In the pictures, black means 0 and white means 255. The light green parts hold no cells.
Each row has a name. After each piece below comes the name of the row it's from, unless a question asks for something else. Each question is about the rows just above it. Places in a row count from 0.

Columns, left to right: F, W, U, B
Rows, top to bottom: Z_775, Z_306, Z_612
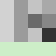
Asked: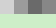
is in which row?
Z_306
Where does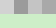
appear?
Z_775

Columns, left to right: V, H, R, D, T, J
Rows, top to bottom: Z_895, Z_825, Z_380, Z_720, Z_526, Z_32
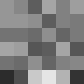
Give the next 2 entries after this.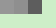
[129 122]
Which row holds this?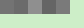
Z_380

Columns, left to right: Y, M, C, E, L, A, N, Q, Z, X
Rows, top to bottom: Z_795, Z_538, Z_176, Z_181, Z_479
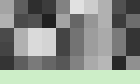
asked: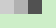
Z_795
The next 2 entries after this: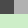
[218 212]

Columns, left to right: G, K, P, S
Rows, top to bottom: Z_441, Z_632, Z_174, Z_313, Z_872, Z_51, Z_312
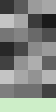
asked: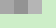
Z_51
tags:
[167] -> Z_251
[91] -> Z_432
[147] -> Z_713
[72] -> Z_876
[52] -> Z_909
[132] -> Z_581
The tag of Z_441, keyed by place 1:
Z_432
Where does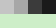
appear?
Z_632
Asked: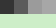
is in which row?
Z_441
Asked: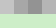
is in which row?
Z_51
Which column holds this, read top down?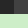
G

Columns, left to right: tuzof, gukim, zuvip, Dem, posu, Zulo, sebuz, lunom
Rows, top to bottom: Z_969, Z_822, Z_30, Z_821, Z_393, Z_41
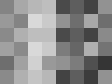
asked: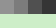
Z_393
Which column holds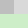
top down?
zuvip
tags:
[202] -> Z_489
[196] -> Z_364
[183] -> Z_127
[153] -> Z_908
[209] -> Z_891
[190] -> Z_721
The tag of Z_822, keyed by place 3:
Z_489
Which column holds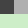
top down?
sebuz

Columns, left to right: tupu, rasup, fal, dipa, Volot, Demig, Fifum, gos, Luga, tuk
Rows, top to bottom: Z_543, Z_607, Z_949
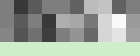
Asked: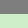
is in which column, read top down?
tupu
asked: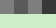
Z_607

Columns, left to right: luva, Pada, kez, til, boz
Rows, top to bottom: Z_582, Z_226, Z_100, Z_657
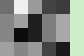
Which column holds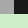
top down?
boz
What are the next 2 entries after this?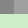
[ 31 126]
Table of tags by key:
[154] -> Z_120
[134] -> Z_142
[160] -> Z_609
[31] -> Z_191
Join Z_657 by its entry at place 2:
Z_120
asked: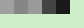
Z_657
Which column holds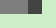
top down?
til

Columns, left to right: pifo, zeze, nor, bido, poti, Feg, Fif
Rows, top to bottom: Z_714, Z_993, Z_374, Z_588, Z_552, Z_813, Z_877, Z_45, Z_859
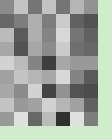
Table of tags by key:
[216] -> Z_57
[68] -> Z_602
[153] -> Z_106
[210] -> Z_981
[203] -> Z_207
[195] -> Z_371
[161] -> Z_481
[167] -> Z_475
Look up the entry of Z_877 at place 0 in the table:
Z_475
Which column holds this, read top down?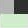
poti
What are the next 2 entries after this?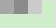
[111 103]
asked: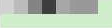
Z_552
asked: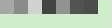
Z_877

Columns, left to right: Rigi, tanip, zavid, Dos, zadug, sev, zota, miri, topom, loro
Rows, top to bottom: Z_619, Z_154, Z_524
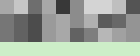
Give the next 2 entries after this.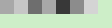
[212 191]
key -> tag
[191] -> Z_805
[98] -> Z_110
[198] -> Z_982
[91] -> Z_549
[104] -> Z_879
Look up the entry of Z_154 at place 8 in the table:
Z_879
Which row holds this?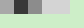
Z_619
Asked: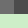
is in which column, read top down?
zavid

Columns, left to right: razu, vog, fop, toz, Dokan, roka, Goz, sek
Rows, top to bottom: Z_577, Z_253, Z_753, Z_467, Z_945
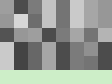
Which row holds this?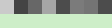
Z_945
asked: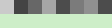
Z_467
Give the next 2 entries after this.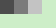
[116 202]

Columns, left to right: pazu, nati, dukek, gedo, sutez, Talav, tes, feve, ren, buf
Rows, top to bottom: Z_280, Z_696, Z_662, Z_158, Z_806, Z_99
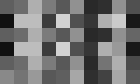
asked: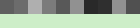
Z_280
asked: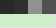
Z_280
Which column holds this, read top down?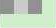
ren
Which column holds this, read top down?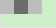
nati
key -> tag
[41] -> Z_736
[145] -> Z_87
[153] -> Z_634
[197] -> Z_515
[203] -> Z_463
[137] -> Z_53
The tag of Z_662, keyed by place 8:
Z_87

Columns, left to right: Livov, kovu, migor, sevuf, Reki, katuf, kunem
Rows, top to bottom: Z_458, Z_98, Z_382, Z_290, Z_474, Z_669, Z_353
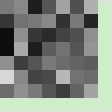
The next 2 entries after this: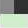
[121  37]
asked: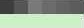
Z_474
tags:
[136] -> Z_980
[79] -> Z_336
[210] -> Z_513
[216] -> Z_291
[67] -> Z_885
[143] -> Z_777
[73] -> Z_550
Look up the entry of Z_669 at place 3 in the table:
Z_550
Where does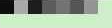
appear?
Z_290
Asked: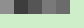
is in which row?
Z_474
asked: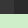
Z_382
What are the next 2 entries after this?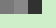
[121  37]

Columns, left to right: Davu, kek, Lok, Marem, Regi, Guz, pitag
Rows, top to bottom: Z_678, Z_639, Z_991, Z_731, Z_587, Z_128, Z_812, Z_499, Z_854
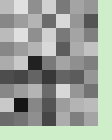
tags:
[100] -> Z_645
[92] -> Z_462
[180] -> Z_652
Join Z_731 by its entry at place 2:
Z_652
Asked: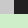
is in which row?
Z_587

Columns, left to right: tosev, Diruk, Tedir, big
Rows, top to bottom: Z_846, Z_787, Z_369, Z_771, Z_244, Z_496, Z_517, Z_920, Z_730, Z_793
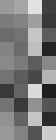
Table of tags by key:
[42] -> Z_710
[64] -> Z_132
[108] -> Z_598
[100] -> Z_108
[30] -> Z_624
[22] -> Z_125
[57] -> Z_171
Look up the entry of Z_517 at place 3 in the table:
Z_624
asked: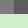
Z_244
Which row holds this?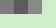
Z_244
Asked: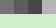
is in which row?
Z_496
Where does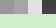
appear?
Z_846
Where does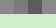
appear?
Z_244

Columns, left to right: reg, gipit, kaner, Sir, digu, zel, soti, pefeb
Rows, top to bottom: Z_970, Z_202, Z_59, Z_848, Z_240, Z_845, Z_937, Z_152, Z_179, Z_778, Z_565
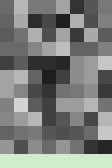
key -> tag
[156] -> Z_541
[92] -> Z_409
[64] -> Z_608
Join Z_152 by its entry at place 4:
Z_541
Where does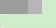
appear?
Z_152
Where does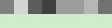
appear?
Z_152
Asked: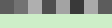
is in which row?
Z_59
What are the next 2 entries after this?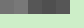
[106 198]
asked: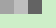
Z_848

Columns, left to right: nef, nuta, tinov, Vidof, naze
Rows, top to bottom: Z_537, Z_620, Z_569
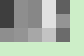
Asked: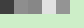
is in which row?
Z_620
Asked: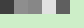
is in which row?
Z_537
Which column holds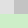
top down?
Vidof

